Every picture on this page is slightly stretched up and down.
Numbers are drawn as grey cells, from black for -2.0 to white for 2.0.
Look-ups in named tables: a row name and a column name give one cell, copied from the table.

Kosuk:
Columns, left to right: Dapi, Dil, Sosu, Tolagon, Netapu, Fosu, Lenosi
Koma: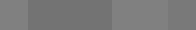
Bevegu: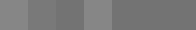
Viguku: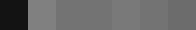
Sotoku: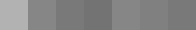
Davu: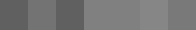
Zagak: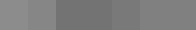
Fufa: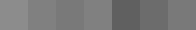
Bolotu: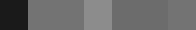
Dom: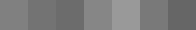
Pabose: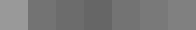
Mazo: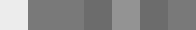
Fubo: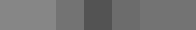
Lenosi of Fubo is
-0.2
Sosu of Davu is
-0.5
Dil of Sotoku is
0.1
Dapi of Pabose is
0.4
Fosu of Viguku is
-0.2
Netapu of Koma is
0.0
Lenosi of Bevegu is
-0.2
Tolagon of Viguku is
-0.2
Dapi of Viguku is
-1.7
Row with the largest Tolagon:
Bolotu

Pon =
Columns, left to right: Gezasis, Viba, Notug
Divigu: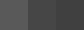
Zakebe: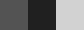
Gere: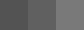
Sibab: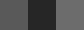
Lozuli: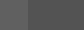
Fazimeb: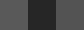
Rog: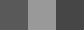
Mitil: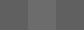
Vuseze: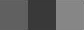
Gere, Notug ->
-0.1
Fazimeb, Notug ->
-0.7
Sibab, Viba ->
-1.4
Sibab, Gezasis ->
-0.6
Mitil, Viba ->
-0.3
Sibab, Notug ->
-0.3
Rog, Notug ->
-0.9
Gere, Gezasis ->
-0.7
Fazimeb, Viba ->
-1.4
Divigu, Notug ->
-1.0
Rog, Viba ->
0.4
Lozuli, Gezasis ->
-0.5
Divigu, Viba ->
-0.9
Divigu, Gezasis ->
-0.6
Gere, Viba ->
-0.5
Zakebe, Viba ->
-1.5

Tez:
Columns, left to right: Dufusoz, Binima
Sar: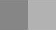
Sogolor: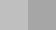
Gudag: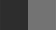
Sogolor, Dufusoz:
1.0
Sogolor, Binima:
0.6
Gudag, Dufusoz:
-1.3
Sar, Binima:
0.8
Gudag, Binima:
-0.2
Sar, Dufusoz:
0.1

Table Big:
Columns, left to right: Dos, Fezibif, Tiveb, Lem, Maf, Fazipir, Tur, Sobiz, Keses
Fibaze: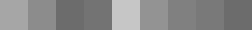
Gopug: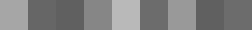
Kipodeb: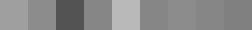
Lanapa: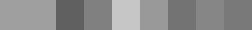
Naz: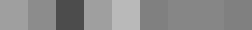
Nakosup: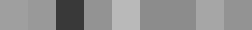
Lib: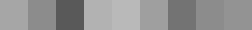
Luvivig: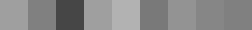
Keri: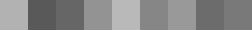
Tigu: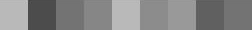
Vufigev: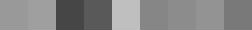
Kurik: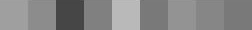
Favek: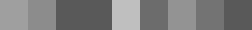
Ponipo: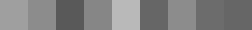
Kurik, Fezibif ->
0.2
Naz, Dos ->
0.5
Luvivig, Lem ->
0.5
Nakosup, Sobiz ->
0.6
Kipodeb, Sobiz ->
0.1
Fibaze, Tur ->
0.0
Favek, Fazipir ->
-0.3
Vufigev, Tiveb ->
-0.9
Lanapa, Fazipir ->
0.4
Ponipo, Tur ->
0.2
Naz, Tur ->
0.1
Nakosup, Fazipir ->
0.2
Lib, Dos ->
0.6
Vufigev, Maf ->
1.0
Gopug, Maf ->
0.9
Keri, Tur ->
0.4

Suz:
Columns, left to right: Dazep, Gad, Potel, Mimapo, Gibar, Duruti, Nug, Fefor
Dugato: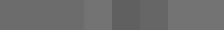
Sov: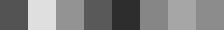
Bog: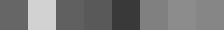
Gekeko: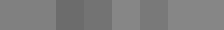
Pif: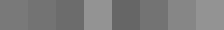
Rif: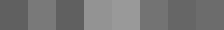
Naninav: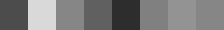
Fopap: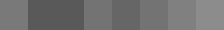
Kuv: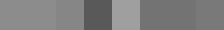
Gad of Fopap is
-0.6
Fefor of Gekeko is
0.1
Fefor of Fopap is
0.2
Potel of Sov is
0.3
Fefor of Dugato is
-0.2
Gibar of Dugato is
-0.5
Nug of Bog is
0.2
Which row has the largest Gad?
Sov

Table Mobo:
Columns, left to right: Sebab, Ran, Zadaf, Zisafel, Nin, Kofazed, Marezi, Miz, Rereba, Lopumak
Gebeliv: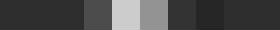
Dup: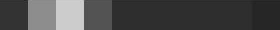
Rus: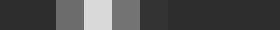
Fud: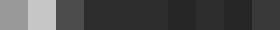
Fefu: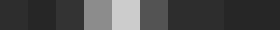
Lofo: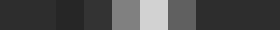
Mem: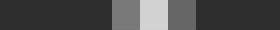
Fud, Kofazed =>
-1.3
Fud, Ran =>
1.1
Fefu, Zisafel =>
0.2
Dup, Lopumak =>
-1.4
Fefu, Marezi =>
-1.3
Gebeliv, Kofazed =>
0.3
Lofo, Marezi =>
-0.5
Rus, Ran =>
-1.3
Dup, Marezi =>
-1.3
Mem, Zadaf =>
-1.3
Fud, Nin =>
-1.3
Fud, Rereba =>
-1.4
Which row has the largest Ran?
Fud

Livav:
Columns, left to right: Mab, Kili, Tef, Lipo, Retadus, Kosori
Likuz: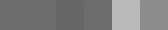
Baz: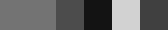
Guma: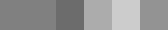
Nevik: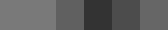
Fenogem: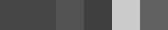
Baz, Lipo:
-1.7
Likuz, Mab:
-0.3
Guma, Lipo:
0.7
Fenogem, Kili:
-0.9
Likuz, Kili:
-0.3
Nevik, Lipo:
-1.2
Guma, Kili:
0.0
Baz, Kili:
-0.2
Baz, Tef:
-0.8
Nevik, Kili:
-0.1
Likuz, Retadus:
0.9
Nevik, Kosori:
-0.4
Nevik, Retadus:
-0.8
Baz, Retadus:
1.3
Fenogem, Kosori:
-0.5
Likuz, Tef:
-0.4
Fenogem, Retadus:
1.2
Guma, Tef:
-0.3
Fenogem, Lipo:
-1.0
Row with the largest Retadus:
Baz

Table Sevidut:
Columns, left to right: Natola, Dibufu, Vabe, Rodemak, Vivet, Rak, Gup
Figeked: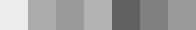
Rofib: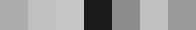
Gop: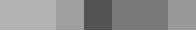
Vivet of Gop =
-0.1
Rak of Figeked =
0.0
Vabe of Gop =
0.5
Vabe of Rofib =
1.1
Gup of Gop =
0.4
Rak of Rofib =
1.0
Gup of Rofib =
0.4
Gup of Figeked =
0.4
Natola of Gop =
0.8
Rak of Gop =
-0.1
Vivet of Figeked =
-0.5

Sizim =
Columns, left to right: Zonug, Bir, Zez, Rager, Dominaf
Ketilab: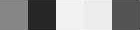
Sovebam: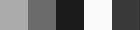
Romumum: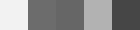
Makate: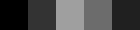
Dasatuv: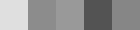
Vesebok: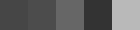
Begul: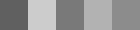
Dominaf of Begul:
0.2
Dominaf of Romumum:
-0.9
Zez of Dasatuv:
0.4
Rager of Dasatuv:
-0.7
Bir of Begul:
1.2
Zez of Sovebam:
-1.6
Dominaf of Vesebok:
0.9
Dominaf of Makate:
-1.5
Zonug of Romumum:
1.8
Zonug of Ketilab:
0.1
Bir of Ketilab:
-1.4
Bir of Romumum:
-0.3
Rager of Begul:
0.8
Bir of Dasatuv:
0.2
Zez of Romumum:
-0.4
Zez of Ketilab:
1.8
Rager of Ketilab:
1.7
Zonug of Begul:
-0.5
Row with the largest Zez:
Ketilab

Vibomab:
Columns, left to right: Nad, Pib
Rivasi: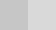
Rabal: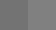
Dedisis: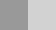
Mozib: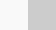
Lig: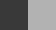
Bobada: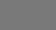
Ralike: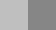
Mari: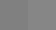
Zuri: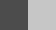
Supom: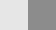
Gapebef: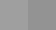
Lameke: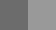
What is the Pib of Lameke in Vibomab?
0.4
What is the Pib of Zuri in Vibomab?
1.1
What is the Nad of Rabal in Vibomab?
-0.2
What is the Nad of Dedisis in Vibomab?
0.4
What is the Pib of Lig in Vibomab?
0.8
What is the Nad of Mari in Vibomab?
0.0
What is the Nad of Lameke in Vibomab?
-0.3
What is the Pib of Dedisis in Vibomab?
1.3
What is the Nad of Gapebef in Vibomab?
0.5

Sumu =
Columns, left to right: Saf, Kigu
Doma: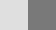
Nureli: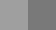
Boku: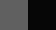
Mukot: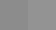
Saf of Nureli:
0.5
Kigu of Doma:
-0.1
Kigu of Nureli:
-0.1
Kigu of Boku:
-1.9
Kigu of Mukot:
0.3
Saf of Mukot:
0.2
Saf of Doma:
1.5
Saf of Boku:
-0.5
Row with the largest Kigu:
Mukot

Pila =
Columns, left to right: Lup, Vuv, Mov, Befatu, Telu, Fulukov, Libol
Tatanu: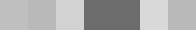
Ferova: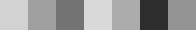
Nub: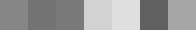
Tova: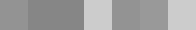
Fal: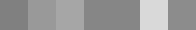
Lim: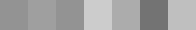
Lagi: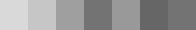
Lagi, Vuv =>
1.1
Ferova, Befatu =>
1.4
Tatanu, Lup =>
1.0
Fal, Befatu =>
0.1
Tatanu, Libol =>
0.9
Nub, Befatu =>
1.3
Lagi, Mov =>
0.5
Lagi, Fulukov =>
-0.4
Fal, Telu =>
0.1

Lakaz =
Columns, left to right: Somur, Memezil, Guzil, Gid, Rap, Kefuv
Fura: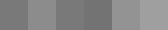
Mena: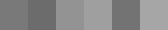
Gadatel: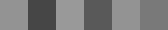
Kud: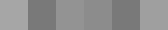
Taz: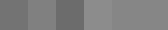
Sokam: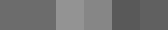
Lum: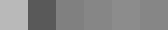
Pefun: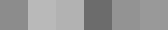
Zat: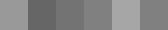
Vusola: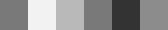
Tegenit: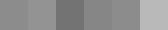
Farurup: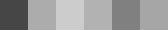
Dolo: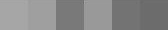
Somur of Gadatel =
0.3
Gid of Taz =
0.2
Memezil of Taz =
0.0
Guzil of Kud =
0.3
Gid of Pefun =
-0.3
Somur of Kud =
0.6
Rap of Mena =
-0.2
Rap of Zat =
0.6
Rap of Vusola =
-1.2
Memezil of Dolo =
0.5
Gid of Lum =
0.1
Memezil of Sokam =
-0.3
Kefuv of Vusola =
0.2
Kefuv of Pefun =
0.4
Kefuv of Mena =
0.6
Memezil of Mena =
-0.3
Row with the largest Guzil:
Farurup

